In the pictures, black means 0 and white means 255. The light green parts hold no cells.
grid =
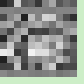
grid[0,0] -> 36
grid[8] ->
[33, 136, 168, 77, 143, 136, 156, 135, 190, 144, 87]
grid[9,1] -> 68
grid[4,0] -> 115
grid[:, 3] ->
[86, 133, 31, 134, 178, 43, 96, 85, 77, 61, 131]
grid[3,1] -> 172
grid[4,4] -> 58
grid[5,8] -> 178
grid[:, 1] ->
[58, 132, 136, 172, 69, 145, 200, 225, 136, 68, 123]
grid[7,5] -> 221
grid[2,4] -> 189
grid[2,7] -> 205
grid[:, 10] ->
[93, 132, 47, 133, 170, 58, 102, 91, 87, 72, 131]
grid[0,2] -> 205
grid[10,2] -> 129
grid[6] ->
[122, 200, 103, 96, 188, 201, 175, 124, 211, 141, 102]
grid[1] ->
[131, 132, 126, 133, 129, 132, 127, 125, 133, 132, 132]
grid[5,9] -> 116
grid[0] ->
[36, 58, 205, 86, 97, 55, 131, 167, 87, 109, 93]
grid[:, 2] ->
[205, 126, 167, 97, 153, 170, 103, 57, 168, 197, 129]
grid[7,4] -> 242
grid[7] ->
[234, 225, 57, 85, 242, 221, 222, 178, 139, 76, 91]
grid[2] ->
[73, 136, 167, 31, 189, 131, 212, 205, 125, 78, 47]

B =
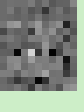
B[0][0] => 107
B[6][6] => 149
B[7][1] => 95
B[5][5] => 123
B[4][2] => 97
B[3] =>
[118, 147, 155, 108, 128, 153, 107, 127, 142, 34, 96]
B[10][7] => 113
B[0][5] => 98
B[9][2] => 142
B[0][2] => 111
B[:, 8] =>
[98, 116, 108, 142, 97, 122, 82, 70, 131, 131, 115, 115, 84]
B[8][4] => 155
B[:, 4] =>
[123, 85, 96, 128, 59, 126, 90, 210, 155, 123, 122, 90, 58]
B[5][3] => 97
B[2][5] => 117
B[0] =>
[107, 113, 111, 111, 123, 98, 116, 88, 98, 99, 133]
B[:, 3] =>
[111, 108, 105, 108, 103, 97, 85, 123, 116, 108, 131, 79, 101]
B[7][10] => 120
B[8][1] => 136
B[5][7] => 110
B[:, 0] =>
[107, 107, 107, 118, 73, 112, 85, 97, 109, 101, 126, 105, 109]
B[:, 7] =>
[88, 101, 103, 127, 144, 110, 110, 3, 105, 129, 113, 118, 111]
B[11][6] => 48
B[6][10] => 100
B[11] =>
[105, 87, 55, 79, 90, 6, 48, 118, 115, 121, 126]
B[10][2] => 98

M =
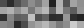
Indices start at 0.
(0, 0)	77
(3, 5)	165
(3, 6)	183
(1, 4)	120
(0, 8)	177
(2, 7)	44
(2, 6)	98
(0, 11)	143
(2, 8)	47
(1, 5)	161
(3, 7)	152
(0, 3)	107
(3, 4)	147
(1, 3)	171
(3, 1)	126

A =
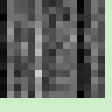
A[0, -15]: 21
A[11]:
[18, 122, 94, 106, 75, 157, 51, 92, 125, 120, 114, 30, 37, 128, 92]
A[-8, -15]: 22
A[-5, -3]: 39
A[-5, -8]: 84
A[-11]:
[31, 129, 78, 105, 117, 139, 92, 53, 124, 108, 103, 7, 52, 129, 79]
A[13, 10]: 110
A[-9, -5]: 156
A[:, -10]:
[119, 119, 114, 139, 156, 178, 162, 184, 125, 122, 206, 157, 145, 163]
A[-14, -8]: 45
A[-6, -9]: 73
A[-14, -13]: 86
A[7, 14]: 85
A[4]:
[31, 153, 58, 88, 70, 156, 77, 81, 105, 112, 124, 35, 87, 100, 78]
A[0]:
[21, 114, 86, 84, 69, 119, 55, 45, 63, 106, 110, 4, 58, 116, 92]
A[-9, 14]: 78
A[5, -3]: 117
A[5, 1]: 132
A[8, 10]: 106
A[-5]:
[32, 111, 62, 68, 94, 122, 65, 84, 103, 106, 95, 31, 39, 126, 68]
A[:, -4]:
[4, 10, 43, 7, 35, 11, 34, 11, 11, 31, 34, 30, 36, 1]
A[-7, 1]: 108
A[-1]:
[15, 141, 80, 130, 49, 163, 89, 110, 111, 108, 110, 1, 56, 93, 73]
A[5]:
[44, 132, 66, 84, 63, 178, 103, 78, 105, 92, 156, 11, 117, 92, 78]
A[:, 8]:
[63, 76, 83, 124, 105, 105, 64, 103, 123, 103, 83, 125, 85, 111]
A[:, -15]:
[21, 24, 0, 31, 31, 44, 22, 14, 18, 32, 5, 18, 12, 15]

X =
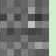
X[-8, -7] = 101
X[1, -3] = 158
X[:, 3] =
[104, 97, 110, 110, 79, 121, 99, 126]
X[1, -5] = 111
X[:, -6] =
[117, 107, 129, 106, 66, 96, 104, 137]
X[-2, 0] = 127
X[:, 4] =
[123, 158, 79, 193, 69, 88, 126, 106]
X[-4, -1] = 90
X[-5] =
[136, 106, 128, 110, 193, 119, 128]
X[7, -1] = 91
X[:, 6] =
[104, 114, 82, 128, 90, 89, 141, 91]

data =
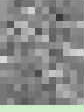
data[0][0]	152
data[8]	[217, 160, 150, 133, 138, 131, 165, 131, 111, 122, 126, 138]
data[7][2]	147
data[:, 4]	[115, 209, 147, 130, 185, 132, 115, 141, 138, 111, 117, 140, 128, 117, 104]
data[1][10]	123
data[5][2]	151
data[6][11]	129
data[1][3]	170
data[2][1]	144
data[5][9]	106
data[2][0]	152
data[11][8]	134
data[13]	[119, 108, 109, 110, 117, 111, 131, 114, 155, 178, 158, 121]
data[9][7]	103
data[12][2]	143
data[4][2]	99
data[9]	[126, 129, 113, 128, 111, 132, 146, 103, 158, 139, 119, 121]
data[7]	[110, 102, 147, 111, 141, 172, 161, 94, 104, 177, 203, 211]
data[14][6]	123
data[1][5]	125
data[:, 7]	[114, 97, 139, 119, 105, 99, 138, 94, 131, 103, 197, 106, 101, 114, 99]
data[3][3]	187
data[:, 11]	[132, 131, 118, 184, 135, 124, 129, 211, 138, 121, 116, 121, 135, 121, 170]
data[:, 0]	[152, 151, 152, 127, 144, 162, 136, 110, 217, 126, 154, 128, 117, 119, 119]
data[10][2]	132
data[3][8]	150
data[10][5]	77
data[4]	[144, 177, 99, 165, 185, 84, 143, 105, 115, 102, 137, 135]
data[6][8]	143
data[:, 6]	[126, 156, 120, 162, 143, 187, 130, 161, 165, 146, 164, 154, 95, 131, 123]
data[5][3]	174

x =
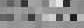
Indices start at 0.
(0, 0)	128
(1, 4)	145
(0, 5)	158
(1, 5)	166
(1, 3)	151
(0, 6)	128
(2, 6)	191
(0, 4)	163
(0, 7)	198
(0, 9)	45
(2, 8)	74
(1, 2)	158
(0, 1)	96
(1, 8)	146
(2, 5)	138
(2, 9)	180
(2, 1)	92
